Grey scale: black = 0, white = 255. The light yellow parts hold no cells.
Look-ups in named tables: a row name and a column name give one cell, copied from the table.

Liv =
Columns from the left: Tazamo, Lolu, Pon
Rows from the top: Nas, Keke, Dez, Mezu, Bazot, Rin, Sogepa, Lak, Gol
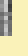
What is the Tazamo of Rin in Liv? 108
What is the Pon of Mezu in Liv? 119
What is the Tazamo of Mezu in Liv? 108
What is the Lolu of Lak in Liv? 197
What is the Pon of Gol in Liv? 119
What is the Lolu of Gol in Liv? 174

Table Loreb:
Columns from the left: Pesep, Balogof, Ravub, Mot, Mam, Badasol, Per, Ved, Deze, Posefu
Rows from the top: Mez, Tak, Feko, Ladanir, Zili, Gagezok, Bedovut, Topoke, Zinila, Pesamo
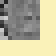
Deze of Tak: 111
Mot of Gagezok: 128
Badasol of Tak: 116
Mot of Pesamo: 126
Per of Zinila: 103
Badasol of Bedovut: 117
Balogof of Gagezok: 137
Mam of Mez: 114
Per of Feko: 136
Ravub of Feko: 134
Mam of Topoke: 126

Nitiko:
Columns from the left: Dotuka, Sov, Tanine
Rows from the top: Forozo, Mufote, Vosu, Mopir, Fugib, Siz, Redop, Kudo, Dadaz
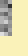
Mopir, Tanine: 156
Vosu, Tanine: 143
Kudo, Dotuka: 131
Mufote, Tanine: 52
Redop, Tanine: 144
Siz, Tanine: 156
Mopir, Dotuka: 131
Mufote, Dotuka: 143
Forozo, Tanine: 176
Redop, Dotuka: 139
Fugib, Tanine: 132
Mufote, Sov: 137
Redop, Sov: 124
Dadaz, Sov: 188
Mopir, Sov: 102
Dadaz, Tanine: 138
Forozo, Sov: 110
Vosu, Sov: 176

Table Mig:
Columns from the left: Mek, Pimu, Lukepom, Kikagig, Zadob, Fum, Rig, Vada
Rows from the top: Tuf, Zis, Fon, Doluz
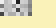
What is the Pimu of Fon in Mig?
186
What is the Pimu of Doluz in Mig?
210
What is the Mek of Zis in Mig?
124
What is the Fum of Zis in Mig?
180
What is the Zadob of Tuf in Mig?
33
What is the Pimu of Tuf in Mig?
189

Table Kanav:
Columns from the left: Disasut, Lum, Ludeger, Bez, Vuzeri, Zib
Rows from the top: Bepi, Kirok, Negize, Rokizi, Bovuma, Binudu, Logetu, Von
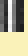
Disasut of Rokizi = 109
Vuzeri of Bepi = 41
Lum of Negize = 45
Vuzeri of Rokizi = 41
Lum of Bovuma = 52
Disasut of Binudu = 94
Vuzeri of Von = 41
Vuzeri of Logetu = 41
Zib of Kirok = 36
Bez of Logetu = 118
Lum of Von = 42

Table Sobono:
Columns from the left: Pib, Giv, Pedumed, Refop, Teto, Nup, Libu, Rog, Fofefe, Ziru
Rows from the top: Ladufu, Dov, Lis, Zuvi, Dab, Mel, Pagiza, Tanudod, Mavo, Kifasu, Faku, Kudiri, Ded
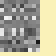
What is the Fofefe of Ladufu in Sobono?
140
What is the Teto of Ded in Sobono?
116
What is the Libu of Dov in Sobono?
154
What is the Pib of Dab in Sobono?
98
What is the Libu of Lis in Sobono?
99
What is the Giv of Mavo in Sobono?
111
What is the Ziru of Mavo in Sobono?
141
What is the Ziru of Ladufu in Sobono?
143
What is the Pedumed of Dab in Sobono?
232
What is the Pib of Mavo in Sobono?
232
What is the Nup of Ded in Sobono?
81
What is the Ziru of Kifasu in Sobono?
175
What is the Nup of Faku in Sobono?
123
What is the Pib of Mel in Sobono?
159
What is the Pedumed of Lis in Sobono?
130
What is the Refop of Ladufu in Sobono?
114
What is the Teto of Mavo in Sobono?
99
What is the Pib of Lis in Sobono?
223
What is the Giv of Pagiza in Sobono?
138

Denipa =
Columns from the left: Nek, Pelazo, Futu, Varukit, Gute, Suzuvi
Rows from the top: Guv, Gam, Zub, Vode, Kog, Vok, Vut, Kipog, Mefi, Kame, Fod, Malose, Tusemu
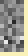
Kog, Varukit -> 103
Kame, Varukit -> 157
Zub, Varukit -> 102
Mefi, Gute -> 133
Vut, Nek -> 184
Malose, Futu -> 117
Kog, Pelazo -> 125
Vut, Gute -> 164
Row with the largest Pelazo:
Fod

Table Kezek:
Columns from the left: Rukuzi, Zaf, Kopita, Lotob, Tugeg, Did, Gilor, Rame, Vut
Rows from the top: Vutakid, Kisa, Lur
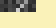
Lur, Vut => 47
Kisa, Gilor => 84
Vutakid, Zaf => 39
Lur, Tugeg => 202
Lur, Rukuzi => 61
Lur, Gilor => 84
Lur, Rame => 41

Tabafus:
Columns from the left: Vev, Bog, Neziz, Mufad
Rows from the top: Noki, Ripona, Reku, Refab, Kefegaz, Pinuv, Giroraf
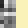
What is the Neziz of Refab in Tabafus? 207
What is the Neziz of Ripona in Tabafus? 136
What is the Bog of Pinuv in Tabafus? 132
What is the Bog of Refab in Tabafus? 237
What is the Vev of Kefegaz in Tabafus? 145
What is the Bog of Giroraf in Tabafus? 113
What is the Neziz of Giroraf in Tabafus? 117
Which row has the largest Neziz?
Refab

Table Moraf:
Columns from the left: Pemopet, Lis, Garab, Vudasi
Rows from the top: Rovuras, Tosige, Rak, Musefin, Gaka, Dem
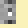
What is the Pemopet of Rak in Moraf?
162
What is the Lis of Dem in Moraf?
121
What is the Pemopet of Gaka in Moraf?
158
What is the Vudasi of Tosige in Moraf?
149
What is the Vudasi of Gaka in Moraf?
159
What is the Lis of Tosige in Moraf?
180
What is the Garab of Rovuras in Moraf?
70
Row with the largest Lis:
Tosige

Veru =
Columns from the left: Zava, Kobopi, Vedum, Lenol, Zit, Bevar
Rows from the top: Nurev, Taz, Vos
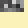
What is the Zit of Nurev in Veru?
128
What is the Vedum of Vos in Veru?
134
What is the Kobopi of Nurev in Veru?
83
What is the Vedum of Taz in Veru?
66
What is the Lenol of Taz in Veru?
92
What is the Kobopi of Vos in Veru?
117
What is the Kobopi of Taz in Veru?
192
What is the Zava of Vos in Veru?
91
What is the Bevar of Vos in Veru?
70
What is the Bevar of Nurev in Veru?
155
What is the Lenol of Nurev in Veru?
210
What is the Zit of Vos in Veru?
93
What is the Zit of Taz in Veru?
42
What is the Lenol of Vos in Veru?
119
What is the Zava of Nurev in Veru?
80
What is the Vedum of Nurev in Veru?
70
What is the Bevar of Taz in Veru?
150
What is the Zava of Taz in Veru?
74

